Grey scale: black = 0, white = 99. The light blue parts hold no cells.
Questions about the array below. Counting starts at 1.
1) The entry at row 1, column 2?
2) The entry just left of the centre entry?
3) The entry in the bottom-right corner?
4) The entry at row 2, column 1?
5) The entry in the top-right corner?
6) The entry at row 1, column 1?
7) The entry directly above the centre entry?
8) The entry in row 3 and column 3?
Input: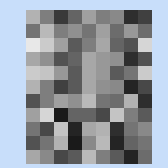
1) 49
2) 35
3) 42
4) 45
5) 25
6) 69
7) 65
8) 62

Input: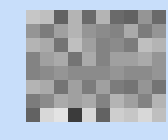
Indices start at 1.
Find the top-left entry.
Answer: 77
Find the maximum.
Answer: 88
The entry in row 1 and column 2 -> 74
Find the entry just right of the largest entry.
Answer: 23
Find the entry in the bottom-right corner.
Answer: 74
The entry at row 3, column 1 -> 70
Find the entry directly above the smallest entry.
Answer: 62
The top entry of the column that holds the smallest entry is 70
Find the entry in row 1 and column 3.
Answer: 38
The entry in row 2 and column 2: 48
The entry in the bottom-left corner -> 38
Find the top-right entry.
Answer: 41
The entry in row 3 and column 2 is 66

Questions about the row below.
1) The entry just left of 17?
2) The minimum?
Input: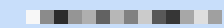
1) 54
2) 17

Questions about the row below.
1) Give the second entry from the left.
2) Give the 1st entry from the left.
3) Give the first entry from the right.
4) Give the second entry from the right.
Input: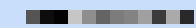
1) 5
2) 33
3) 16
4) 66

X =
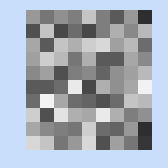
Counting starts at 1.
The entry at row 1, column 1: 59
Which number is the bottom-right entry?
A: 21
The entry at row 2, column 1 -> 31
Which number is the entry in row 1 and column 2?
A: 46
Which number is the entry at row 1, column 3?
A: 56
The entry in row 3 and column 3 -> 76
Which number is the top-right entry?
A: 18
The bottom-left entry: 84
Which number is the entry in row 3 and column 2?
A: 35
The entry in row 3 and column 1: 65
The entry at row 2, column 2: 76

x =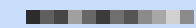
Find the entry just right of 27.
62
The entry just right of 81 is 54
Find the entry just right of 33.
54
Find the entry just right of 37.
27
